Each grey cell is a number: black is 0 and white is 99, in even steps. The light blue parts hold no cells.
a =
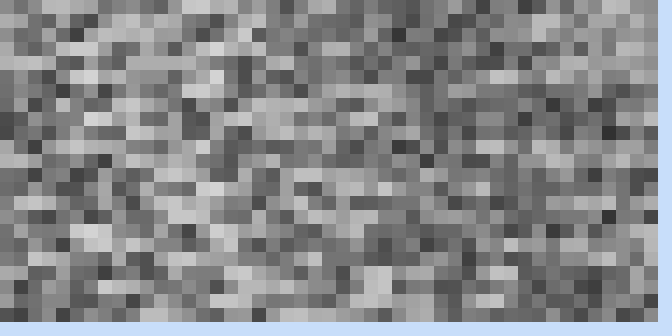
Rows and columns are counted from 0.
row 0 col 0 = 54
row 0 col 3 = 71
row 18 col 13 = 77
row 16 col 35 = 42
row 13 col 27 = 76
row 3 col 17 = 63
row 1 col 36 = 54
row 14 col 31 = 49
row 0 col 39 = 57
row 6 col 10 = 47
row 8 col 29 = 51
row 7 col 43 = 30
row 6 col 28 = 55
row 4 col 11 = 67
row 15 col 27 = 51
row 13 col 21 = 39
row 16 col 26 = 43
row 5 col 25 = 42
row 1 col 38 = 72
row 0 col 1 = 44
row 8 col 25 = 71
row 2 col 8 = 71
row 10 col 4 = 69
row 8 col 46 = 72
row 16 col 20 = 50
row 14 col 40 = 57
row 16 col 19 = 55
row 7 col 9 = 77
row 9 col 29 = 65
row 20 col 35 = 48
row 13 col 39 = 38
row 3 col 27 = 51
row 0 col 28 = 37
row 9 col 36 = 35
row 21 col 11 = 65
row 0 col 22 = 65
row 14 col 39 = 60
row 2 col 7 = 73

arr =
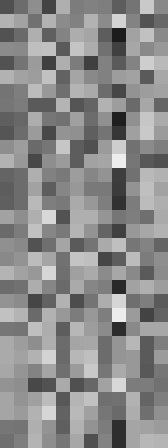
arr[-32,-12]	31
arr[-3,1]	60
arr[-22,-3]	44
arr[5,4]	38
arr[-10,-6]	59
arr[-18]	[37, 42, 72, 49, 47, 66, 59, 49, 19, 48, 73, 68]
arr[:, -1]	[53, 40, 53, 59, 72, 65, 63, 39, 66, 60, 49, 31, 69, 63, 68, 66, 69, 39, 55, 54, 61, 35, 38, 65, 49, 60, 46, 44, 49, 56, 60, 70]
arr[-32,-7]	48
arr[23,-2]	65
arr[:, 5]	[48, 50, 67, 76, 48, 64, 70, 33, 62, 56, 36, 36, 61, 59, 66, 68, 70, 35, 76, 62, 66, 30, 48, 71, 64, 71, 60, 31, 70, 72, 69, 65]
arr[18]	[53, 57, 73, 64, 44, 76, 74, 27, 36, 73, 48, 55]
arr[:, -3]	[45, 51, 63, 65, 51, 63, 57, 41, 56, 62, 44, 46, 44, 57, 48, 49, 59, 46, 73, 53, 63, 43, 60, 53, 71, 59, 59, 48, 69, 67, 64, 64]
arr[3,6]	67
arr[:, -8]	[68, 54, 51, 35, 68, 38, 43, 70, 44, 57, 77, 60, 47, 52, 47, 32, 47, 64, 44, 43, 41, 69, 59, 36, 42, 41, 43, 66, 34, 38, 37, 46]
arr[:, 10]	[78, 32, 75, 53, 80, 35, 61, 65, 77, 78, 54, 34, 72, 74, 73, 43, 65, 51, 48, 35, 68, 49, 26, 65, 35, 35, 34, 48, 39, 43, 63, 71]
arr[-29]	[54, 53, 74, 75, 35, 76, 67, 44, 25, 65, 53, 59]
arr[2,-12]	32
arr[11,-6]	63
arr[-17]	[63, 55, 68, 84, 32, 68, 68, 58, 46, 49, 43, 66]
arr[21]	[57, 54, 27, 38, 69, 30, 45, 67, 83, 43, 49, 35]
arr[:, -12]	[31, 69, 32, 54, 32, 69, 45, 46, 37, 33, 55, 69, 39, 36, 37, 63, 41, 56, 53, 70, 42, 57, 75, 46, 66, 66, 65, 57, 64, 64, 46, 43]
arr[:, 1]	[42, 63, 41, 53, 45, 63, 49, 48, 40, 42, 61, 59, 42, 42, 42, 55, 48, 53, 57, 63, 44, 54, 70, 45, 61, 63, 58, 55, 57, 60, 45, 49]
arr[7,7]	69
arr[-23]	[33, 42, 60, 28, 57, 56, 37, 45, 21, 62, 78, 60]

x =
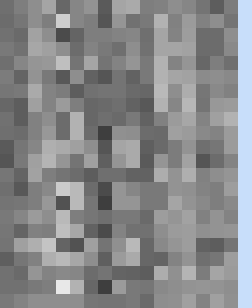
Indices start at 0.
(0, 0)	43
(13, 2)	49
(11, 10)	35
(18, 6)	55
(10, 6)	55
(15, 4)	72
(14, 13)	57
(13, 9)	52
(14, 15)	49
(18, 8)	60
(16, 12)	60
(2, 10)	43
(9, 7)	24
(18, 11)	39
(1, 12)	50
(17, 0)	45
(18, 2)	50
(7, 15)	59
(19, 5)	52
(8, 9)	47
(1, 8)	58
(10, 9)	66
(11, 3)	70
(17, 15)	36
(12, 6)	36
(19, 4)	53
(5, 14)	54
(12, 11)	67
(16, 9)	44
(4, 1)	52
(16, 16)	58
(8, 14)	51
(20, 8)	60
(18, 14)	43
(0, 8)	64
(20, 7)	24
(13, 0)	43

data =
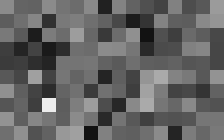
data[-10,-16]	54
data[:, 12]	[50, 37, 24, 30, 38, 51, 26, 40, 32, 14]
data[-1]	[43, 56, 32, 38, 59, 62, 7, 50, 38, 37, 43, 54, 14, 48, 40, 47]
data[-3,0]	33
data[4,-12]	45
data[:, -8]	[51, 28, 42, 53, 35, 37, 39, 15, 45, 38]
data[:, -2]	[34, 53, 36, 52, 34, 34, 20, 34, 46, 40]
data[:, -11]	[42, 49, 61, 43, 45, 39, 44, 49, 54, 62]
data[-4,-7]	24
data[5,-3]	47
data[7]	[33, 39, 24, 92, 36, 49, 61, 30, 15, 53, 66, 46, 40, 53, 34, 32]
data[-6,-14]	18
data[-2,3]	46
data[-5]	[34, 27, 62, 26, 46, 39, 44, 14, 37, 26, 58, 66, 51, 47, 34, 57]
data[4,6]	46
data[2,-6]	7
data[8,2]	52
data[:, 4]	[45, 47, 42, 17, 45, 46, 39, 36, 37, 59]
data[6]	[56, 37, 26, 17, 39, 44, 23, 44, 39, 24, 63, 48, 26, 28, 20, 38]
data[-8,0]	47
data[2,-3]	41
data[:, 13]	[30, 36, 41, 50, 33, 47, 28, 53, 33, 48]
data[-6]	[23, 24, 18, 14, 45, 45, 46, 38, 35, 43, 37, 36, 38, 33, 34, 27]
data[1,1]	43
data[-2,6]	45

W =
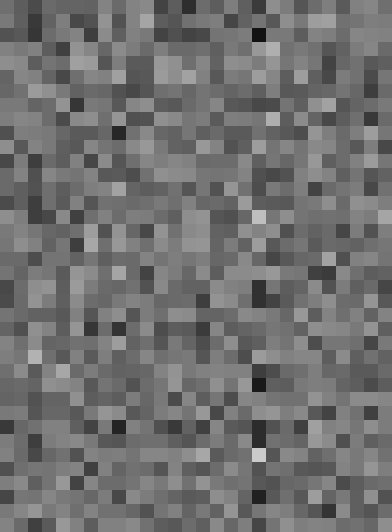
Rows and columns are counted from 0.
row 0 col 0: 43
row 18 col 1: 41
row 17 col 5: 24
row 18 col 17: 53
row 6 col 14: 45
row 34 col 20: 40
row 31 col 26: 37
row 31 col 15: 48
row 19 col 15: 36
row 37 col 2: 25
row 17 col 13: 57
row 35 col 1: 46
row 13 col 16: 58
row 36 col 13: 39
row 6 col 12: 45
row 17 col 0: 46
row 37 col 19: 45
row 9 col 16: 35
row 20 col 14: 38
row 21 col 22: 49
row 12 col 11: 56
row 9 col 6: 35
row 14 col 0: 29
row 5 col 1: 52
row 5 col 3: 39
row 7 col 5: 21
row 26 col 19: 30
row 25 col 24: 54
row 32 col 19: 33
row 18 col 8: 42
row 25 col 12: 46
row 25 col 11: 43
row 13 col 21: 49
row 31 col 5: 53
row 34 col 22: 46
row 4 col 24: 40
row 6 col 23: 40
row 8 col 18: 46
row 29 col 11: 48
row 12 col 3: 52

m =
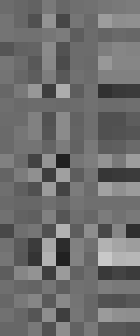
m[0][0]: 42
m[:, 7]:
[46, 61, 39, 49, 59, 50, 19, 42, 31, 31, 36, 57, 21, 63, 43, 48, 28, 69, 78, 22, 49, 32, 60, 34]
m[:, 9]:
[48, 56, 40, 51, 52, 50, 23, 43, 36, 33, 41, 61, 23, 60, 43, 47, 18, 61, 71, 23, 47, 34, 55, 32]
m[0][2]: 38
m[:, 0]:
[42, 45, 45, 33, 46, 45, 40, 43, 42, 41, 41, 50, 39, 43, 41, 44, 28, 44, 46, 36, 43, 40, 44, 40]
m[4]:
[46, 42, 34, 53, 29, 42, 41, 59, 52, 52]
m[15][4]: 33
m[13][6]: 42
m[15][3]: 50
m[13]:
[43, 37, 31, 60, 26, 48, 42, 63, 56, 60]
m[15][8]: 44
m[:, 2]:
[38, 31, 44, 39, 34, 36, 59, 42, 50, 50, 45, 26, 56, 31, 40, 37, 46, 23, 20, 57, 39, 52, 33, 47]
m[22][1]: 40
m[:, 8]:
[47, 55, 41, 52, 52, 50, 22, 42, 31, 32, 37, 47, 22, 56, 43, 44, 52, 64, 70, 26, 47, 31, 56, 34]
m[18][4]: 13
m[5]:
[45, 40, 36, 49, 34, 44, 42, 50, 50, 50]
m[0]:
[42, 40, 38, 47, 40, 43, 44, 46, 47, 48]
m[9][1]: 46
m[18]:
[46, 34, 20, 69, 13, 51, 40, 78, 70, 71]
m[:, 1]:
[40, 40, 44, 38, 42, 40, 47, 41, 42, 46, 45, 42, 48, 37, 40, 38, 43, 35, 34, 52, 40, 47, 40, 40]
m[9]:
[41, 46, 50, 33, 54, 39, 43, 31, 32, 33]
